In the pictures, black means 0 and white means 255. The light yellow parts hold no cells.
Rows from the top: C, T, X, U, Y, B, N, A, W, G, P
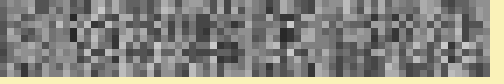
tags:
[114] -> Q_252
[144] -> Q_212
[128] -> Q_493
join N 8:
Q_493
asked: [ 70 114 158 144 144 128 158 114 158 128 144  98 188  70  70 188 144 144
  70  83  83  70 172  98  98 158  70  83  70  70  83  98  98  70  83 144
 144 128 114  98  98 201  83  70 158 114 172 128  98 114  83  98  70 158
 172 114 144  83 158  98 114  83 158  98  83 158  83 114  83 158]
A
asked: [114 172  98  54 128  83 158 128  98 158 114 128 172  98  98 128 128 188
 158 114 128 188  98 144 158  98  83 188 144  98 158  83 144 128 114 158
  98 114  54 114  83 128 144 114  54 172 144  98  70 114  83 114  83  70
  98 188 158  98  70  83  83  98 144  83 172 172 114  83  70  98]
G

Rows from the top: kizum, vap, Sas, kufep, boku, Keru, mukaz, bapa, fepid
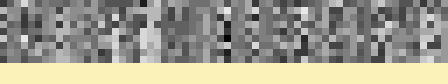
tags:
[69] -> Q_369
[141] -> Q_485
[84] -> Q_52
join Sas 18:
Q_52
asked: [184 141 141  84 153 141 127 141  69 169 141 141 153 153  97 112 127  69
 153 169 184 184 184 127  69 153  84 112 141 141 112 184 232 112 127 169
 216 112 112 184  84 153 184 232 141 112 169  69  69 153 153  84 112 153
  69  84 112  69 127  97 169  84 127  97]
vap
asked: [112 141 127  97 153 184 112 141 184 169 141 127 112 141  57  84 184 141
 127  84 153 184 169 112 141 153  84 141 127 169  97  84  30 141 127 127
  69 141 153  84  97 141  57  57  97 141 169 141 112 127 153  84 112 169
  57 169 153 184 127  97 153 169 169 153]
bapa
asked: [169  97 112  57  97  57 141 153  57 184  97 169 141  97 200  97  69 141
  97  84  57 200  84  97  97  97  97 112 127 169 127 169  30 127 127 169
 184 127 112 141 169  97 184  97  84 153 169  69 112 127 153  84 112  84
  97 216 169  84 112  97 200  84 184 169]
kufep
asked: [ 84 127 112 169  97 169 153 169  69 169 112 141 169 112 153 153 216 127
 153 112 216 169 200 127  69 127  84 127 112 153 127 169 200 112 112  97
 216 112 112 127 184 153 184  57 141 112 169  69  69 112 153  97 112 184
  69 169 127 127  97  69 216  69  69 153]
mukaz
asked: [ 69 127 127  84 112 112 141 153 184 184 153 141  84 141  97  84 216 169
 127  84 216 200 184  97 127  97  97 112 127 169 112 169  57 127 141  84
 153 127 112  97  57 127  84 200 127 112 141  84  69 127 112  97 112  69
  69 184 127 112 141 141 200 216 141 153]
fepid
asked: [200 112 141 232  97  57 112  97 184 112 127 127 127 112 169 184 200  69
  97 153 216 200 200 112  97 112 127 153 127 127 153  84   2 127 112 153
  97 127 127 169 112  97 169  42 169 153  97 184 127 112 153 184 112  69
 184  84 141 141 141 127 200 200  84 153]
Keru

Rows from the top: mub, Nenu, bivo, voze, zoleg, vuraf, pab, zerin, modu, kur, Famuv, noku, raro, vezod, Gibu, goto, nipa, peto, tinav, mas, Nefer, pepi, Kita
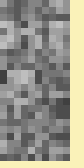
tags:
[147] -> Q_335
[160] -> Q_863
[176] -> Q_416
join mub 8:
Q_863
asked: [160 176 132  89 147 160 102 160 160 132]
vezod
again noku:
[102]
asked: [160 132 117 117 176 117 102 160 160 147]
pepi

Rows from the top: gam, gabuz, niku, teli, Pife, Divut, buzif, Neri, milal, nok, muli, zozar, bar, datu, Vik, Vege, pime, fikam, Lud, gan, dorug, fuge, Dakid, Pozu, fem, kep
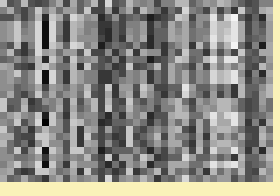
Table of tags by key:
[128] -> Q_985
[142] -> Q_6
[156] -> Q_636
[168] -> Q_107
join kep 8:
Q_6
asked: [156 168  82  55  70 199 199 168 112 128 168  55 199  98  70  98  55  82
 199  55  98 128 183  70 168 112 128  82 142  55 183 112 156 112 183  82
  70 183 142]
fem
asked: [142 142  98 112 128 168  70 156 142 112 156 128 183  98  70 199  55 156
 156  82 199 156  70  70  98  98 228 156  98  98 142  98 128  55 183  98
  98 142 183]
bar

